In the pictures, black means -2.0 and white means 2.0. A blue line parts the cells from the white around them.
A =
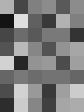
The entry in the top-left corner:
0.8
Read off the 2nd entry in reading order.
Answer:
-0.9
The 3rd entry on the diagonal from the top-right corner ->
-0.1
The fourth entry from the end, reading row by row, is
0.1
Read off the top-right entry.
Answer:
0.2
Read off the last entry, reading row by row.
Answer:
0.7
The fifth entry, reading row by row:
-0.6
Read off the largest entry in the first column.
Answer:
1.3
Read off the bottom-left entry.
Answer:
-1.3
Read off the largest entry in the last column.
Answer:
1.2
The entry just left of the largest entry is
-1.7
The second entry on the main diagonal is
1.5
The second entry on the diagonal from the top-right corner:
0.8
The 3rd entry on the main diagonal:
-0.6

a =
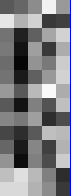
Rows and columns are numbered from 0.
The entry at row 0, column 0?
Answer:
-0.6
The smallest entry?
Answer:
-1.9
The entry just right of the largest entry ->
0.7
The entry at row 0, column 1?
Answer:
-0.4
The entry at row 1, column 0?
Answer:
1.6
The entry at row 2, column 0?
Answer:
-0.2
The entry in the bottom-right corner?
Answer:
-1.1
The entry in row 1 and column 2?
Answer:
1.3
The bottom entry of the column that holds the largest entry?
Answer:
0.2
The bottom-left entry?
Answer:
1.4
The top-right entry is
0.4
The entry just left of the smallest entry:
-0.3
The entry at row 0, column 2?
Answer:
0.2
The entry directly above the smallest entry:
-1.7
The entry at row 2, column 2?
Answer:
-0.5
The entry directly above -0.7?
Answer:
1.9
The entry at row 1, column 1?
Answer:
0.8

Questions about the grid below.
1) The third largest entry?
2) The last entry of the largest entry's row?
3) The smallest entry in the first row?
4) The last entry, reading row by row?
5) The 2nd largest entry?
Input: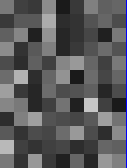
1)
0.8
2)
-1.6
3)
-1.6
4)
0.0
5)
0.9

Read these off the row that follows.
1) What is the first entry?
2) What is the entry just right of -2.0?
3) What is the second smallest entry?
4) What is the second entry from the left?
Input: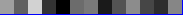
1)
0.5
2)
-0.3
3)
-1.6
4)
-0.5

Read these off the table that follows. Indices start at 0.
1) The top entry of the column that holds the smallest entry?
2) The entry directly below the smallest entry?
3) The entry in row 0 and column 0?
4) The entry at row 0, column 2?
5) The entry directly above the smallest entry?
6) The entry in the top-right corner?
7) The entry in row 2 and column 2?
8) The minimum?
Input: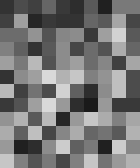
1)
-0.6
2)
1.1
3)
-1.2
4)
-1.0
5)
-1.3
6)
-0.1
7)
0.3
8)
-1.6

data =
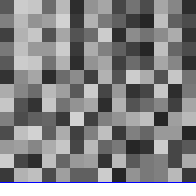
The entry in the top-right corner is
-1.3
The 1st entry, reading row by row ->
-0.6
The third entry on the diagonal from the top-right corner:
0.2
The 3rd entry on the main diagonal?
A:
1.1
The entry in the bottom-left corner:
-1.1
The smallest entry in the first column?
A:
-1.2
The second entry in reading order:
1.2
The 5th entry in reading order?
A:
0.9
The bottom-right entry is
-1.1
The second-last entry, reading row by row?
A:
0.9
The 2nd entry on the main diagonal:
0.9
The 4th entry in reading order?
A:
-0.3
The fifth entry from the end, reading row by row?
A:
0.3

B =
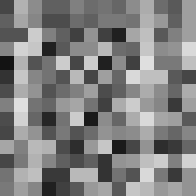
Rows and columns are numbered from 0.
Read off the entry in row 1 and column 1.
0.6
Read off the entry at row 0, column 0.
-0.9
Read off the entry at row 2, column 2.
1.2
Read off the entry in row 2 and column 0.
-0.7
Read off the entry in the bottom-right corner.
0.3
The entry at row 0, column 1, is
0.8
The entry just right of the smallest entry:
0.8
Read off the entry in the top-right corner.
0.5
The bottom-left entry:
-0.1
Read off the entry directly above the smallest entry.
0.1
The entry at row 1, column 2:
0.1
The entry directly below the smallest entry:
-1.2
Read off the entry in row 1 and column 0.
-0.5
